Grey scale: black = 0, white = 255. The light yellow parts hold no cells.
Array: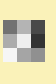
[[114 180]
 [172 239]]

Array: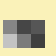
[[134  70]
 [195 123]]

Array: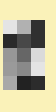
[[228 177]
 [ 42  72]]

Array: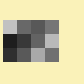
[[193 104]
 [ 30  56]]

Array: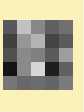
[[ 89 193]
 [ 64 150]]

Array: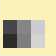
[[ 70 133]
 [ 44 126]]
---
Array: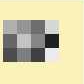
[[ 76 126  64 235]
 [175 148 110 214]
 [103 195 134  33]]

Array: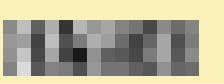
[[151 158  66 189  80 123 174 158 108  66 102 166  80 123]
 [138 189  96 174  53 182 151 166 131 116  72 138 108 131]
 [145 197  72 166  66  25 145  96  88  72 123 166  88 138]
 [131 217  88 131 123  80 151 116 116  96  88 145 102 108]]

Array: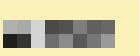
[[ 30  52 212 111 139  88 118 153]
 [176 169 212  74  82 126  96 104]]

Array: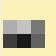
[[ 62  26  99]
 [173 195 120]]

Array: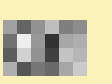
[[174  86 119 106 166 202]
 [160 100 146 190 127 140]
 [ 92 209 146  64 196 182]
 [113 238 152  50 166 174]]

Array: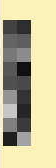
[[ 87  16]
 [198  37]
 [ 66  45]
 [147  51]
 [128  58]
 [ 80  73]
 [100  94]
 [120 140]
 [ 30 162]]

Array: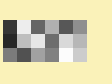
[[123  81 161 129 252 204]
 [ 39 190 230 109 217 183]
 [ 54 237 101 176  87 143]]
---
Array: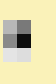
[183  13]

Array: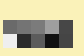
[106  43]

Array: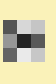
[ 84  36 199]

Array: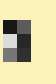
[24 39]

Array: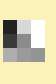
[ 35 139 148]

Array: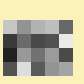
[198 107 114 148]
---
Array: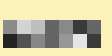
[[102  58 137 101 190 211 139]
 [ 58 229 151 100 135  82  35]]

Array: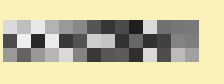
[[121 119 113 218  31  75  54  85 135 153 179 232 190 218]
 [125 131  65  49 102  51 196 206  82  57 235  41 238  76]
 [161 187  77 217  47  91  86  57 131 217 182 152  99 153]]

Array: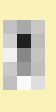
[[199 168 193]
 [188  33 208]
 [196 135 241]
 [190 152 201]
 [222 249 192]]

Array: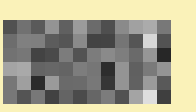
[[120 171 161 138  79 107 155  96 148  90 113  81]
 [ 83 215  85 117  68  67 138  85  92 127 128 109]
 [ 39 150 106 126 138 124  83 124  74  67 119 114]
 [148 122  96 148  45 118 125 100 103 100 169 164]
 [ 89 155  97 148  54 120 107 106 154  43 159 119]
 [ 63 222 164  82 124 102  75 100  66 120  84 120]]

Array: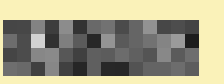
[[ 68  77  71 146 101  75 114 105  51 140  61 131  71  70]
 [ 29 155 132 114 101  90 148  39  91 127  49 210  76 109]
 [110  91 136  84  96 108  92  95  64  87 138 135  76  69]
 [ 93 109 100 100  83  39  40  95  38  64 135  64 105 110]]

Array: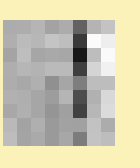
[[195 180  98 172 163 181 173 172]
 [238 251  58 190 196 183 187 175]
 [250 189  23 167 169 166 190 164]
 [241 212  63 186 186 179 182 174]
 [189 189 126 166 144 176 168 173]
 [216 177  77 181 157 166 175 177]
 [219 183  65 160 149 166 176 168]
 [172 194 161 162 154 175 163 185]
 [189 195 124 167 154 170 164 189]]

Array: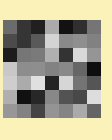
[[117  47  18 171  32  53 107]
 [129 143 137 212  89  53  75]
 [149 217  51 176 122 118  28]
 [ 14 102 137 130 142 141 200]
 [ 85 116 214  35 224 171 206]
 [221  72  83 136  39  17 175]
 [100 170 132 148  68 130 151]]

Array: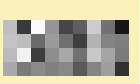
[[ 22 113 204  94  70 149 251  58 191]
 [127 131 179  63 112 155 107 189 196]
 [122 164 199 113 168 141  62 242 186]
 [ 49 158 132  89 136 128 138 122 169]]

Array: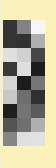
[[246 130  52]
 [175  50  51]
 [ 71 209 223]
 [ 29 223  57]
 [118  29 213]
 [ 48 110 199]
 [ 91 117  30]
 [176 111  84]
 [225 224 133]]
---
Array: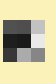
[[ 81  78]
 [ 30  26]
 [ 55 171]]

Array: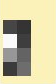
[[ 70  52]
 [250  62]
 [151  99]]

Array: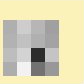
[[175 205]
 [178 193]
 [189 211]]

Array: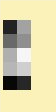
[[ 35 162]
 [105 143]
 [175 246]]

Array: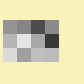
[[148 133]
 [181 229]
 [219 159]]

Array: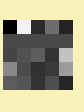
[[  1 244]
 [ 73  74]
 [ 69  81]]
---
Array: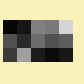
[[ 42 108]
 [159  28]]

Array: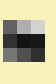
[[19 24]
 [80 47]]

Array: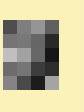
[[120 102]
 [162 103]]

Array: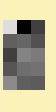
[[102  81]
 [132 123]]

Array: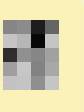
[[182   8]
 [144 134]]

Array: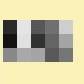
[[224  50]
 [169 164]]

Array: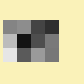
[[ 19  78]
 [ 90 154]]
